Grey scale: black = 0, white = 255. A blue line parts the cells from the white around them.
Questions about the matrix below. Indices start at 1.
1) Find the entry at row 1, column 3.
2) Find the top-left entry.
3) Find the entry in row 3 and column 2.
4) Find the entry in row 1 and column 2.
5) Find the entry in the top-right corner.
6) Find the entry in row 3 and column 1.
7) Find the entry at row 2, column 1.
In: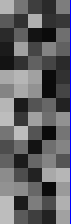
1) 62
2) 182
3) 97
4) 117
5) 125
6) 42
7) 90

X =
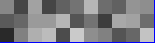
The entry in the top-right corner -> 142
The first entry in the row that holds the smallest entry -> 41
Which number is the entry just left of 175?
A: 129
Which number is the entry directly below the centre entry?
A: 202
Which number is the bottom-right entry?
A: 195
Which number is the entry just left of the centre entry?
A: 182
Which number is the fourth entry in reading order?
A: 69
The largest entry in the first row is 182
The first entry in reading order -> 135
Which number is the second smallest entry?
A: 61

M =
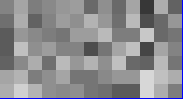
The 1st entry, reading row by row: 131
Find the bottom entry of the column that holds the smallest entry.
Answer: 215
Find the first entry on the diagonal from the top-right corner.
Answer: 98
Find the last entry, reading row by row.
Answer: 125
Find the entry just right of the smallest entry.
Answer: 173
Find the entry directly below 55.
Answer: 77
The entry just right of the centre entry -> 117
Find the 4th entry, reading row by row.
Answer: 137
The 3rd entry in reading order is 125
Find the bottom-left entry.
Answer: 173
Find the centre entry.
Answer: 77
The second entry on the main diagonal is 173
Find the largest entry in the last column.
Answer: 173
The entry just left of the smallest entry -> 165
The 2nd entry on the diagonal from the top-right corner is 105
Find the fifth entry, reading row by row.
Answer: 151
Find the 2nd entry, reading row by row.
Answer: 165
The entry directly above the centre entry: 157
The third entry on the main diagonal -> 137
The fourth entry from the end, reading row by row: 91

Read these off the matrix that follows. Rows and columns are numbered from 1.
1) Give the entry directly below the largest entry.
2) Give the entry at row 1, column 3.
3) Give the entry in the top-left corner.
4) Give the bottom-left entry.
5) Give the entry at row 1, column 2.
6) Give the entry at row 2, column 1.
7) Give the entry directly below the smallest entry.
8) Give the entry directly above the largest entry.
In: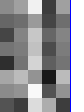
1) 220
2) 241
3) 139
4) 83
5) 160
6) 102
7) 83
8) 147

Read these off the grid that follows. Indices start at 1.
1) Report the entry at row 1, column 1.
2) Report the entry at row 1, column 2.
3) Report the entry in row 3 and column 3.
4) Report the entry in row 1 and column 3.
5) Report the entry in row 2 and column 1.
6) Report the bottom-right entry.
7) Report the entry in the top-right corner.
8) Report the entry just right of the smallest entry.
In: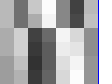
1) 185
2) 112
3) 65
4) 200
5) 185
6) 149
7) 185
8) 93
